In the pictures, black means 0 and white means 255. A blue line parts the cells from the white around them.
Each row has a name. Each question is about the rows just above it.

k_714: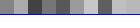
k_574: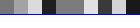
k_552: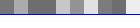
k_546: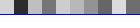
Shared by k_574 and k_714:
[118]
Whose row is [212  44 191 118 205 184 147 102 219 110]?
k_546
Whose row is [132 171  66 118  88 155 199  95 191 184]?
k_714

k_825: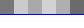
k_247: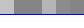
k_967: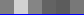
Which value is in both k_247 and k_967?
[133]
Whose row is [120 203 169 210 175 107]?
k_825
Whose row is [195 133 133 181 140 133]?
k_247
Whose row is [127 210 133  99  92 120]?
k_967

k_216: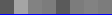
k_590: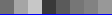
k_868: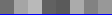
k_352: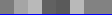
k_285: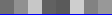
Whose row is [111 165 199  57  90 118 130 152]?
k_590
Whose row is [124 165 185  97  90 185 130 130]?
k_352

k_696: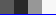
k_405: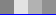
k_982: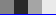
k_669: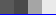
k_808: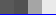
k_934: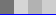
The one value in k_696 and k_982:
[41]
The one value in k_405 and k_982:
[131]

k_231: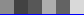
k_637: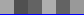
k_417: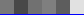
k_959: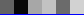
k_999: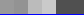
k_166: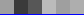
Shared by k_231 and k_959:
[99]
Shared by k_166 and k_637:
[174]
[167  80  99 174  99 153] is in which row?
k_637
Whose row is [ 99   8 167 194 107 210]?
k_959
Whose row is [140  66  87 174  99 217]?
k_231

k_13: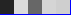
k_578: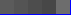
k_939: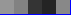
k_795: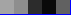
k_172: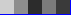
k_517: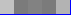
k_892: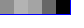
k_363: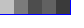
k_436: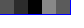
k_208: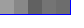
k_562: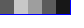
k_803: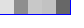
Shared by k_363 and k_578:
[77]
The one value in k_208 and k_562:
[158]
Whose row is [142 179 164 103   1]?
k_892
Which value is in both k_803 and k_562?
[200]
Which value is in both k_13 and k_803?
[103]
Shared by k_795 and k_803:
[142]
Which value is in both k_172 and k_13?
[207]

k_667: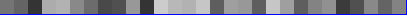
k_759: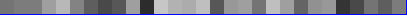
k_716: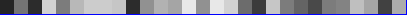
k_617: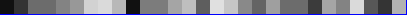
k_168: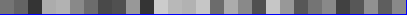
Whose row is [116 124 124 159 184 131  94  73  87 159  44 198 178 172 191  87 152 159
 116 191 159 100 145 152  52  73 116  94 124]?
k_759
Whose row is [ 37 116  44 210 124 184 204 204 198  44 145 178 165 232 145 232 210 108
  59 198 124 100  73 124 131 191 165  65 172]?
k_716

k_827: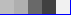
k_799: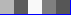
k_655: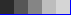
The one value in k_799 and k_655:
[86]
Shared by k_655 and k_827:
[189]
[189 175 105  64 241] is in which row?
k_827
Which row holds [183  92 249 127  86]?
k_799
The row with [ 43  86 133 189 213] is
k_655

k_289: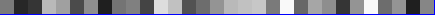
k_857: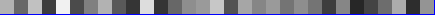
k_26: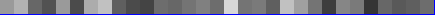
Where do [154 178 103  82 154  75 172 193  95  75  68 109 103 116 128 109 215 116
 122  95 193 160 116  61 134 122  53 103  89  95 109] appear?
k_26
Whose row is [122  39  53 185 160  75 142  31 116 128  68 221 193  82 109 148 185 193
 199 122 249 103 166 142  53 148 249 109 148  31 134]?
k_289

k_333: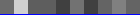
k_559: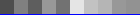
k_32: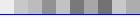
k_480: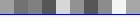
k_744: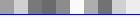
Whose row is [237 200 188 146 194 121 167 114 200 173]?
k_32
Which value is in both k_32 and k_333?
[114]
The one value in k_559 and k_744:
[114]

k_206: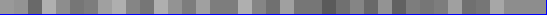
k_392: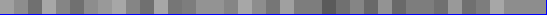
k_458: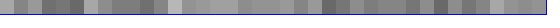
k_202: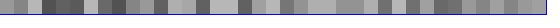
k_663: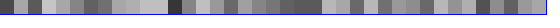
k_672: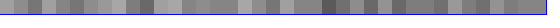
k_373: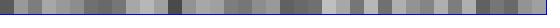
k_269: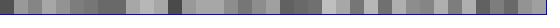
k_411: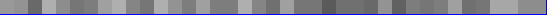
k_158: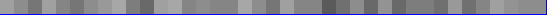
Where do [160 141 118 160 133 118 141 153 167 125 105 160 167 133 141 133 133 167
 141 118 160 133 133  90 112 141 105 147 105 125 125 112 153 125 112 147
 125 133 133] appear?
k_672
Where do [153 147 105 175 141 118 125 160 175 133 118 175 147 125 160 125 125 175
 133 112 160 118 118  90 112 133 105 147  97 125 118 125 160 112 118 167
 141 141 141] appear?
k_206

